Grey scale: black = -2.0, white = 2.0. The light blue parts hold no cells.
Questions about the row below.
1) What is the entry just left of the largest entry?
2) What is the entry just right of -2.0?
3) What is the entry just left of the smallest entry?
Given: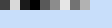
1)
0.2
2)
-0.6
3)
-1.6

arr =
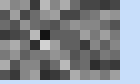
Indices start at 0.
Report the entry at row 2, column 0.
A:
-0.3
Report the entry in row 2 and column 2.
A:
0.3
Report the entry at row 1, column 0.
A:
-0.7
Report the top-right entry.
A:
-0.9
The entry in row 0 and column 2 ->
0.3
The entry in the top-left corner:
0.7
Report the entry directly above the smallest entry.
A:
-0.5
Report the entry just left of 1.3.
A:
-1.3
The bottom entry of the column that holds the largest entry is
-1.3
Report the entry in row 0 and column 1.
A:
0.1
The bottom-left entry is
-0.7
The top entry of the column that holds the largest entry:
0.9
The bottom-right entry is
0.5
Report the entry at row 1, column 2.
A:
-0.9
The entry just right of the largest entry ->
0.5
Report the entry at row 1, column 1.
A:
0.5
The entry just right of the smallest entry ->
-0.5

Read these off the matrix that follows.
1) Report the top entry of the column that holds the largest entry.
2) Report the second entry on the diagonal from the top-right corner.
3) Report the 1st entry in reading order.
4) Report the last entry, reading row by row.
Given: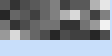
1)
1.6
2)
-1.0
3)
-0.6
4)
-0.8

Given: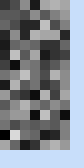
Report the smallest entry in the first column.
-2.0
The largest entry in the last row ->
0.8
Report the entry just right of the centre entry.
-0.8
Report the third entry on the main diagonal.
-1.4
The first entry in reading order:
-1.2
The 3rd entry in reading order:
0.2
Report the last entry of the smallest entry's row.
0.0
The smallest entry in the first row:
-1.6
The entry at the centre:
-0.2
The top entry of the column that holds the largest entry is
-0.8
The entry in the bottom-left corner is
0.6
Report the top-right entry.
0.6
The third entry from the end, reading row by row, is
0.4
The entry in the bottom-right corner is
0.4
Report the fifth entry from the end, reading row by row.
-1.6
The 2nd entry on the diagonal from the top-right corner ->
0.0

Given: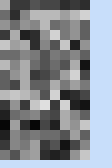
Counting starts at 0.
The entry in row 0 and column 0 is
0.7
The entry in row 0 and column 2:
-1.1
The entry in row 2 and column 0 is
0.3
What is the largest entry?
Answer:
1.5
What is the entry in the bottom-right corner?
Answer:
1.1
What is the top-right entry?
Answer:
-1.3
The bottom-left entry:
-0.1
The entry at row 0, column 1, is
-1.1
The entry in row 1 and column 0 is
-0.3
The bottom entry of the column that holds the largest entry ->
-1.3
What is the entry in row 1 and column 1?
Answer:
-1.3
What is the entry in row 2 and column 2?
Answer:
0.3
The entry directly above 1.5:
-0.7

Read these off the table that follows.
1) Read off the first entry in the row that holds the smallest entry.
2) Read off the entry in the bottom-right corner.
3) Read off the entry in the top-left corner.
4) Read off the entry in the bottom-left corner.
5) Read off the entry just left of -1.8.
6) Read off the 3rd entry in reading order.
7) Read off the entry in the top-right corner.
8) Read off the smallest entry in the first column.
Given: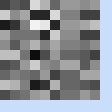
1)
1.0
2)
0.0
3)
-1.0
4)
-0.8
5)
-0.2
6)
-0.8
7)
0.4
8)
-1.6

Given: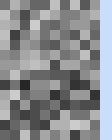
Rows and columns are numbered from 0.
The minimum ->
-1.4
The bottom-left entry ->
-0.4
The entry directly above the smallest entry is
0.0
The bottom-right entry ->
0.0
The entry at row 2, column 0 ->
0.8
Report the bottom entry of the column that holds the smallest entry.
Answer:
1.0
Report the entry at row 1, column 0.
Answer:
1.0
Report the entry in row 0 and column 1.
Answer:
0.8
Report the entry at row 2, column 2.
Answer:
-0.6
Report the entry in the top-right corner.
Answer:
0.4
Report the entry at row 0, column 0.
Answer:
-0.2
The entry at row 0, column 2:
0.2
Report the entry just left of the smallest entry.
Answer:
-0.2
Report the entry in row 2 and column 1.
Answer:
0.6
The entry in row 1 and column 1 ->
0.2
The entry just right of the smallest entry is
0.2

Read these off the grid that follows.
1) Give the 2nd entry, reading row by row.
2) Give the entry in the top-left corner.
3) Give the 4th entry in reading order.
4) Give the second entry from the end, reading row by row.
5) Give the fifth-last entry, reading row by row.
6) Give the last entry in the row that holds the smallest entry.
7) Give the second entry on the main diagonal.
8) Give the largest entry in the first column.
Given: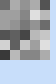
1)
0.7
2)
-0.3
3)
0.7
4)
0.1
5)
-1.1
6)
0.7
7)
0.5
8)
1.3

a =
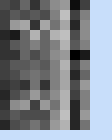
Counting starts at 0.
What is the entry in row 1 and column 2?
-0.8
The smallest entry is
-2.0
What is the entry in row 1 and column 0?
-1.0
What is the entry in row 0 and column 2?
-0.4
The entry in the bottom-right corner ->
-0.2
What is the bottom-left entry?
-1.4
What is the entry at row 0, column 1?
-1.0
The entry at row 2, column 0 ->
-1.0
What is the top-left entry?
-0.8
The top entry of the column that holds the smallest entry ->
-1.8
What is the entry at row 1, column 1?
-0.6
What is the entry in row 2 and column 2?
0.6
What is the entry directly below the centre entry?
-0.4
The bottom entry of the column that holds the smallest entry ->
-1.4
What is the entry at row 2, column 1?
0.4
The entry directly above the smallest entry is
-0.6
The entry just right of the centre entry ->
0.0

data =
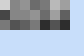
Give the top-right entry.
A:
0.5
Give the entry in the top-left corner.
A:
1.3
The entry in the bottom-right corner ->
-1.3
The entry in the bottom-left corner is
-0.1

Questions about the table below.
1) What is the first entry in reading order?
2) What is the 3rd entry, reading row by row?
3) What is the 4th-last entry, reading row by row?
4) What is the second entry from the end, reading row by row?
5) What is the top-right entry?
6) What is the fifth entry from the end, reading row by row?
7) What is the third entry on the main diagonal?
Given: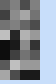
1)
-0.4
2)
-0.8
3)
0.6
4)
-1.6
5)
0.0
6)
0.4
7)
-0.4
